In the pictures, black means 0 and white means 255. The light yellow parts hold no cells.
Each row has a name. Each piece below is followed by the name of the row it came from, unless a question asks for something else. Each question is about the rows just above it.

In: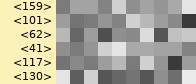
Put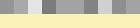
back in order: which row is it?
<159>
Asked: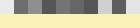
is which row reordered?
<130>
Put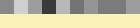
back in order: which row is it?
<117>
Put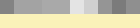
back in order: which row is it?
<41>
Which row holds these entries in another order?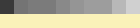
<117>
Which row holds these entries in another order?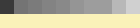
<101>

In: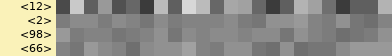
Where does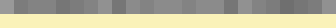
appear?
<98>
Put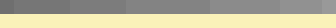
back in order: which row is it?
<98>

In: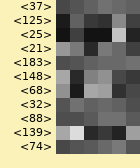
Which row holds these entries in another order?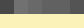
<37>
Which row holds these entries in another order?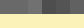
<183>
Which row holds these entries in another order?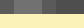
<88>

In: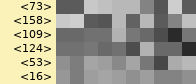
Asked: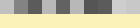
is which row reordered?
<158>
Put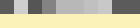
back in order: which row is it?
<73>
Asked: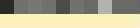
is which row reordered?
<124>
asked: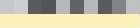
<158>

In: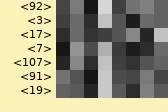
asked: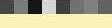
<92>
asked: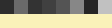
<17>
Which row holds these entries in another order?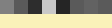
<19>
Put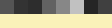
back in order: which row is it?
<107>
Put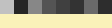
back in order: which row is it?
<17>

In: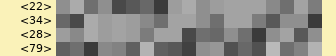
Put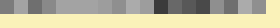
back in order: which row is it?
<22>
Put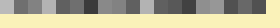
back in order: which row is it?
<79>
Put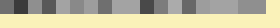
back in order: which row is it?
<34>

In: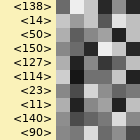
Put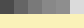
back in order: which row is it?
<140>
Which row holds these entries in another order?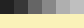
<127>
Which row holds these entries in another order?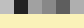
<50>
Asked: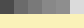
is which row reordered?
<90>
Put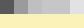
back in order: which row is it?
<14>
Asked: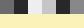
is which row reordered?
<150>

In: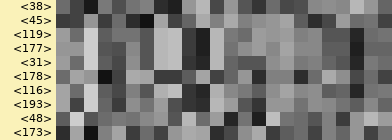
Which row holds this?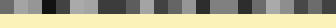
<178>
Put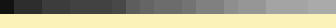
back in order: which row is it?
<173>
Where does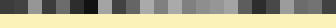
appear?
<45>
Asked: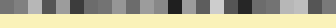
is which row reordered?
<119>
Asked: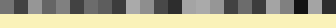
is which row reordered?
<173>

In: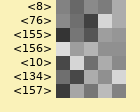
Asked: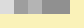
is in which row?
<156>
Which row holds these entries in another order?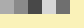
<10>
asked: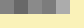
<8>
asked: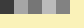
<157>
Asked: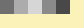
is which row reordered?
<10>
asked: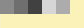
<76>

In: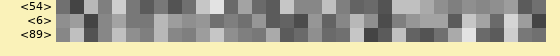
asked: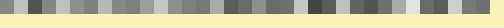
<89>
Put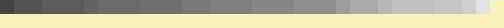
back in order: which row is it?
<89>
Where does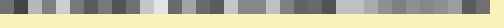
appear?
<54>

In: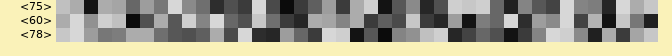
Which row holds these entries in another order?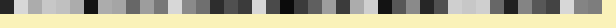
<75>
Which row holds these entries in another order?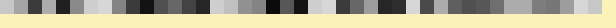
<78>
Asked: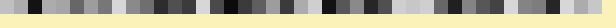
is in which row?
<75>
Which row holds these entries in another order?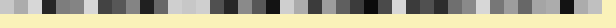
<75>
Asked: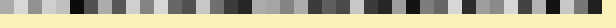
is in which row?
<60>
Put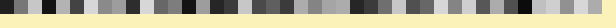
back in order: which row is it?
<60>

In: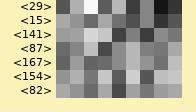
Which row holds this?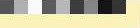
<29>
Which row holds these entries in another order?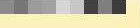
<141>
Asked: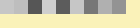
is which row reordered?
<154>

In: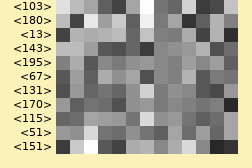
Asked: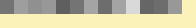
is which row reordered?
<115>
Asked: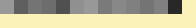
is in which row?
<170>
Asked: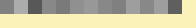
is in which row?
<195>
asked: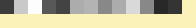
<151>
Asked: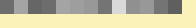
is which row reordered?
<115>
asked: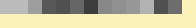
<143>

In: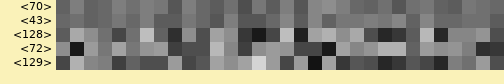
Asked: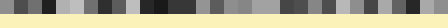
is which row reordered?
<128>
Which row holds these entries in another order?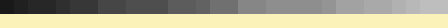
<128>

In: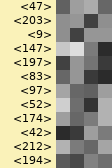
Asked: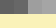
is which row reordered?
<97>
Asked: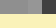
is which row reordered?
<203>
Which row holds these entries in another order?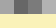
<212>
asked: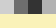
<52>
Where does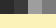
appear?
<42>
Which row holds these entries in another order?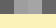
<97>
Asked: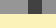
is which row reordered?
<9>

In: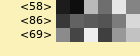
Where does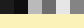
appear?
<58>
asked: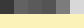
<86>
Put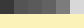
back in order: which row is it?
<86>
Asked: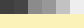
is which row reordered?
<69>
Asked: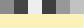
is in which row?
<69>
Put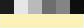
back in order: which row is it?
<58>

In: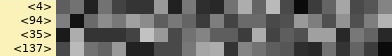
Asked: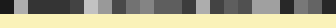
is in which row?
<35>
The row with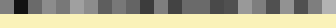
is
<94>
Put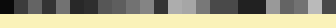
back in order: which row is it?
<137>
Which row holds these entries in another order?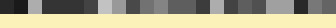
<35>

